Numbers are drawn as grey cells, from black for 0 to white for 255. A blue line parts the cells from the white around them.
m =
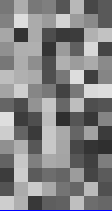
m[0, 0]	119
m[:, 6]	[71, 138, 177, 216, 171, 63, 217, 78, 56, 162, 52, 64, 69, 186, 109]
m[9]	[205, 100, 58, 199, 169, 101, 162, 59]
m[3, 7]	69
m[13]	[83, 171, 203, 168, 116, 102, 186, 80]
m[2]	[167, 51, 171, 77, 57, 60, 177, 194]
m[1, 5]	155
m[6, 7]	221
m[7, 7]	84
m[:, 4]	[85, 211, 57, 155, 176, 120, 66, 103, 47, 169, 166, 164, 101, 116, 97]
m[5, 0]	190
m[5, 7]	133
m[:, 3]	[127, 155, 77, 52, 78, 79, 120, 197, 188, 199, 200, 169, 109, 168, 94]
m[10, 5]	71
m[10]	[144, 175, 87, 200, 166, 71, 52, 47]
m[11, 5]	86
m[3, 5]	96
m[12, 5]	156
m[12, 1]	205
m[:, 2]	[120, 171, 171, 176, 142, 171, 134, 147, 78, 58, 87, 127, 91, 203, 56]
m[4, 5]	156
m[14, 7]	103
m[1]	[129, 221, 171, 155, 211, 155, 138, 89]
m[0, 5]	184
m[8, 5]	85
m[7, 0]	101

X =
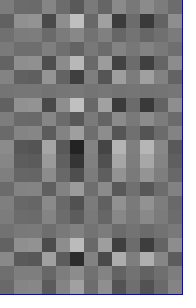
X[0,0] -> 124
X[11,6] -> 128
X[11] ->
[134, 93, 91, 154, 96, 53, 128, 80, 166, 125, 167, 132, 95]
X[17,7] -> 158
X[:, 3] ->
[133, 74, 106, 127, 78, 148, 115, 73, 134, 92, 165, 154, 140, 95, 138, 132, 110, 76, 160, 103, 91]
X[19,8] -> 99
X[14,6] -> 123
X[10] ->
[139, 87, 84, 165, 89, 35, 131, 69, 180, 127, 182, 136, 89]
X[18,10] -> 175
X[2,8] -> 102
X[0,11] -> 124
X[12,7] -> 94
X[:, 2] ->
[106, 147, 125, 110, 144, 95, 118, 147, 105, 134, 84, 91, 101, 132, 102, 107, 122, 146, 87, 126, 135]
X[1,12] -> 142
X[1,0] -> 97
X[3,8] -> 131
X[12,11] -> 126
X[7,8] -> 59
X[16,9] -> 115
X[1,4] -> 142
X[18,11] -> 134
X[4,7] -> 156
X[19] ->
[111, 126, 126, 103, 125, 140, 113, 131, 99, 114, 98, 111, 125]
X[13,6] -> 110
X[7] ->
[97, 145, 147, 73, 142, 192, 104, 161, 59, 107, 57, 99, 142]
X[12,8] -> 147
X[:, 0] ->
[124, 97, 112, 122, 99, 131, 116, 97, 125, 106, 139, 134, 127, 107, 127, 124, 114, 98, 137, 111, 105]
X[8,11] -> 124
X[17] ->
[98, 143, 146, 76, 141, 187, 105, 158, 63, 108, 61, 100, 141]
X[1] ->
[97, 144, 147, 74, 142, 191, 104, 160, 60, 108, 58, 99, 142]
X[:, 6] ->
[122, 104, 114, 120, 105, 126, 116, 104, 122, 110, 131, 128, 124, 110, 123, 121, 115, 105, 130, 113, 109]
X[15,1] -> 108
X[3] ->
[122, 110, 110, 127, 111, 99, 120, 107, 131, 119, 131, 121, 111]
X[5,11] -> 130

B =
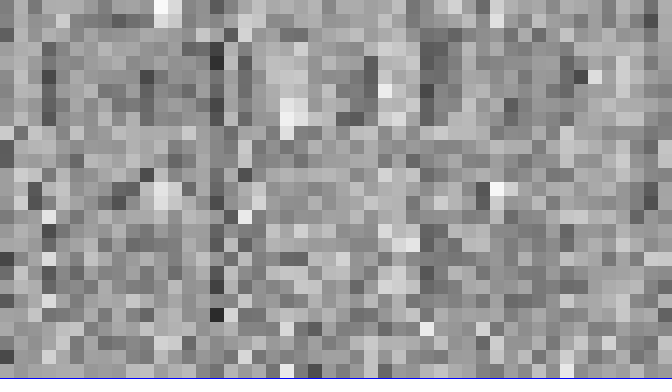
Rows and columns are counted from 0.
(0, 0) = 126
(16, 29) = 194
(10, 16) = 122
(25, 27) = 148
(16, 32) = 183
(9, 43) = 137
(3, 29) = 182
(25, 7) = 159
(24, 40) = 166
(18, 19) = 139
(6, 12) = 127
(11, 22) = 143
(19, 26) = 124
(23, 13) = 184
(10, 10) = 164
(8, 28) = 218
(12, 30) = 107
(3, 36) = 132
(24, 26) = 201
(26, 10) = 191
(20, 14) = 150
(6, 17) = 109
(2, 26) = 156
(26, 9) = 187
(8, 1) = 185
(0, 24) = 172
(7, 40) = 139
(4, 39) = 159
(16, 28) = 184
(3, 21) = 207
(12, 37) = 139
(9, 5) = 192
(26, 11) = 157
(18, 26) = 161
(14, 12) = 197
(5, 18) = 142
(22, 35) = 167
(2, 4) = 166
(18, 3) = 220

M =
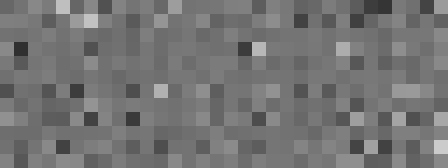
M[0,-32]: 103
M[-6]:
[80, 113, 110, 84, 125, 60, 124, 117, 110, 78, 117, 177, 106, 124, 143, 94, 118, 117, 131, 146, 117, 83, 125, 89, 120, 110, 122, 115, 153, 154, 136, 114]
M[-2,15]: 129
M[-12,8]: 131
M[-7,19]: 117
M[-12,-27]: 102
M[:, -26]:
[135, 194, 111, 81, 139, 118, 124, 148, 66, 114, 125, 96]
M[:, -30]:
[136, 120, 117, 121, 117, 119, 110, 115, 110, 109, 116, 128]
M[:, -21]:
[104, 149, 109, 109, 107, 111, 177, 116, 118, 103, 78, 105]
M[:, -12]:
[120, 121, 116, 119, 114, 116, 117, 118, 114, 114, 116, 119]
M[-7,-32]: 112
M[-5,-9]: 109
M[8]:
[145, 128, 110, 93, 92, 138, 66, 132, 112, 58, 127, 118, 114, 122, 137, 102, 129, 122, 77, 138, 114, 104, 120, 105, 86, 158, 126, 87, 164, 80, 101, 167]
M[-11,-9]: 88
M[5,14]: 113
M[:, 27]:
[53, 120, 105, 108, 96, 117, 115, 125, 87, 104, 66, 96]
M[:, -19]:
[115, 120, 118, 120, 109, 119, 124, 118, 122, 111, 115, 115]
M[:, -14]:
[93, 125, 108, 183, 126, 115, 131, 128, 77, 115, 93, 126]
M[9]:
[110, 109, 109, 120, 113, 113, 114, 115, 127, 116, 118, 103, 106, 111, 115, 126, 110, 112, 115, 117, 114, 113, 105, 120, 127, 103, 116, 104, 127, 127, 118, 130]
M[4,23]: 119
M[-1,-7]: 143
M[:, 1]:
[115, 126, 112, 48, 89, 121, 113, 105, 128, 109, 95, 87]
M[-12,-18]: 117
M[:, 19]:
[128, 141, 113, 121, 107, 117, 146, 109, 138, 117, 117, 119]
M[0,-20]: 157
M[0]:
[103, 115, 136, 123, 191, 102, 135, 81, 131, 116, 125, 104, 157, 115, 117, 118, 127, 128, 93, 128, 120, 99, 104, 124, 113, 92, 61, 53, 121, 112, 68, 155]
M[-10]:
[114, 112, 117, 125, 114, 124, 111, 106, 112, 102, 126, 109, 112, 118, 105, 112, 127, 115, 108, 113, 116, 116, 121, 114, 120, 116, 113, 105, 119, 119, 119, 137]
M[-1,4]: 138
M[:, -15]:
[128, 107, 115, 60, 103, 112, 117, 103, 122, 112, 102, 109]
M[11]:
[130, 87, 128, 119, 138, 136, 96, 107, 124, 112, 109, 105, 137, 115, 128, 117, 125, 109, 126, 119, 119, 108, 123, 118, 142, 143, 94, 96, 138, 98, 109, 136]

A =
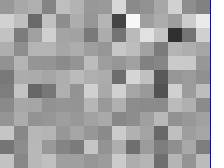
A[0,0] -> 152
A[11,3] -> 192
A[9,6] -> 151
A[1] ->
[209, 191, 105, 193, 141, 173, 150, 181, 69, 247, 159, 172, 157, 204, 234]
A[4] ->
[145, 180, 149, 148, 139, 148, 188, 158, 150, 161, 129, 134, 202, 201, 151]
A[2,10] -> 225
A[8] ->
[149, 172, 147, 150, 158, 152, 162, 169, 135, 141, 159, 184, 145, 152, 160]
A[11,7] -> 156
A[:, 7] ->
[154, 181, 172, 150, 158, 172, 169, 153, 169, 138, 147, 156]
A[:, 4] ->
[190, 141, 164, 166, 139, 174, 175, 149, 158, 151, 132, 159]
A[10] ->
[117, 141, 184, 153, 132, 123, 197, 147, 174, 111, 155, 126, 143, 168, 125]
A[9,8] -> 203
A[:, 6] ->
[152, 150, 121, 158, 188, 175, 208, 182, 162, 151, 197, 150]
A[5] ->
[120, 172, 171, 165, 174, 187, 175, 172, 109, 213, 192, 89, 150, 155, 144]
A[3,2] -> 180
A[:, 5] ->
[179, 173, 162, 173, 148, 187, 147, 148, 152, 165, 123, 159]
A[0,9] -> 138
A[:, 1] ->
[168, 191, 124, 142, 180, 172, 195, 167, 172, 136, 141, 135]
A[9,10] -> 164
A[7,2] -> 165
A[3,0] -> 174
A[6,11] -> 82
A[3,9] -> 189
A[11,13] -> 148
